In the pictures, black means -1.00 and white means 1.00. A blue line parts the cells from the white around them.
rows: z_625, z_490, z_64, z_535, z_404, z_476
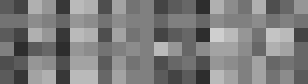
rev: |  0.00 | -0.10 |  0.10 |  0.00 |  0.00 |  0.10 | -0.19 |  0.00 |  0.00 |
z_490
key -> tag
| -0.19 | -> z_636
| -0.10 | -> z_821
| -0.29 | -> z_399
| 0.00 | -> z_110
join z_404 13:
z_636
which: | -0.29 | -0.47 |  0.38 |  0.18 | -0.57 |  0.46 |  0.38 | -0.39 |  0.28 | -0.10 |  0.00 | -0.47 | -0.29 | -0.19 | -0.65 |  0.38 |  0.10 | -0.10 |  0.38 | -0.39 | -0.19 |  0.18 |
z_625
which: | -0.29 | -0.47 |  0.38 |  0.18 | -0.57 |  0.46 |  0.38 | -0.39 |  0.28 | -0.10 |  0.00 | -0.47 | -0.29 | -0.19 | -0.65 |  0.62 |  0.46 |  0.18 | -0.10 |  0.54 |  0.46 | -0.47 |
z_64

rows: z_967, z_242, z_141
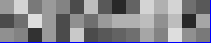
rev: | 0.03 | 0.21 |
z_967
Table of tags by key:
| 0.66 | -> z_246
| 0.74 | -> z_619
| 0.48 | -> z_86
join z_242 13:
z_86
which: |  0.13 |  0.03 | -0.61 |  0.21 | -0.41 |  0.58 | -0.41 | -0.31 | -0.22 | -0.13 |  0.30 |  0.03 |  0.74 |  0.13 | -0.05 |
z_141

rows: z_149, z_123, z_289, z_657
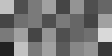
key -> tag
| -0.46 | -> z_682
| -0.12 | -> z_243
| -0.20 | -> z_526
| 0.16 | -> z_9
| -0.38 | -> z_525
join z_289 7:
z_243
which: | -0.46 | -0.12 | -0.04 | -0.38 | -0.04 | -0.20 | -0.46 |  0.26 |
z_123
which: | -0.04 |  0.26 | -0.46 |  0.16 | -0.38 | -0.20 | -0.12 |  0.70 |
z_289
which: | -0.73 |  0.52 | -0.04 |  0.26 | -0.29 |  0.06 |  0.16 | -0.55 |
z_657
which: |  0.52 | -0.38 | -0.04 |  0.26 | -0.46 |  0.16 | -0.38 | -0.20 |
z_149
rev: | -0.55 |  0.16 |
z_657

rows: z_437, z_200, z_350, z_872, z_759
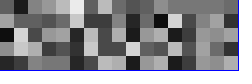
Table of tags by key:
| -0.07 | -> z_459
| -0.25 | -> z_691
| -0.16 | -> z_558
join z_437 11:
z_691
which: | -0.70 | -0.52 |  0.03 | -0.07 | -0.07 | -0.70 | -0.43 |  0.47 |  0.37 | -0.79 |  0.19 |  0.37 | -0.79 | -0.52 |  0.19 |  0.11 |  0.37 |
z_759
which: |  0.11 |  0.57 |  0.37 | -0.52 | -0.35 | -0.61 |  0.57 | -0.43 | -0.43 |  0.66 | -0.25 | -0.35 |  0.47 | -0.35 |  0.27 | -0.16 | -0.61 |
z_872
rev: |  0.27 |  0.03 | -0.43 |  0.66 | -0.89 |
z_200
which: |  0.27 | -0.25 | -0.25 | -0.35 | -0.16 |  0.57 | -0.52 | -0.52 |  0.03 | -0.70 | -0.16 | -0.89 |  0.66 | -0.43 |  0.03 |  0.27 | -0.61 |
z_200

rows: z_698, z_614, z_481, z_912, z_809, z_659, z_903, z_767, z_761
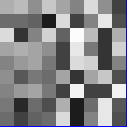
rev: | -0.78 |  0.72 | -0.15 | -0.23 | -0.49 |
z_761
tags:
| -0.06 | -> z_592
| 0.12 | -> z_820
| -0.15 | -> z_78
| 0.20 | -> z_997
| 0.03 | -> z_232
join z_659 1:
z_820
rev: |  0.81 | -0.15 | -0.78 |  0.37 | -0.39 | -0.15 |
z_767
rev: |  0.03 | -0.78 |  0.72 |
z_761
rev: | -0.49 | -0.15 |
z_761
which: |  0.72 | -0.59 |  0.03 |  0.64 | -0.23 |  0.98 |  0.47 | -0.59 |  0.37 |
z_481

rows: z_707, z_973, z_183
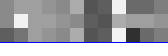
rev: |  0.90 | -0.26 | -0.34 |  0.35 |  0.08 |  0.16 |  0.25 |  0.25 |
z_707
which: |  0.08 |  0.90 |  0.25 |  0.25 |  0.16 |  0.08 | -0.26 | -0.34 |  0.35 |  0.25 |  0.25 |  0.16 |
z_973
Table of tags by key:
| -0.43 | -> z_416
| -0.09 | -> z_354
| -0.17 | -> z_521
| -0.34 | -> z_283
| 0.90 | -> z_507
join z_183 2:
z_354
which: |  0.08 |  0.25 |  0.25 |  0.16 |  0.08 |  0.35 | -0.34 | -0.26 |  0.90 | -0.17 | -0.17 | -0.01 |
z_707
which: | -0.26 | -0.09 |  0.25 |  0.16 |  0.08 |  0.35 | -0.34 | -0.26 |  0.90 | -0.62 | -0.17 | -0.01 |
z_183

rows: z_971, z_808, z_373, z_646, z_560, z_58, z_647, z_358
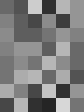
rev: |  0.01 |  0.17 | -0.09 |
z_373
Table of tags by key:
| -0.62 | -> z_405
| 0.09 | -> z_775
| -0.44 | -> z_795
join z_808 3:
z_795
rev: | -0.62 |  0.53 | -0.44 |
z_647
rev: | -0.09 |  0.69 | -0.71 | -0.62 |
z_358
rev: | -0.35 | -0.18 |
z_971
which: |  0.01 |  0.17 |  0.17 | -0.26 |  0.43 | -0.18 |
z_646

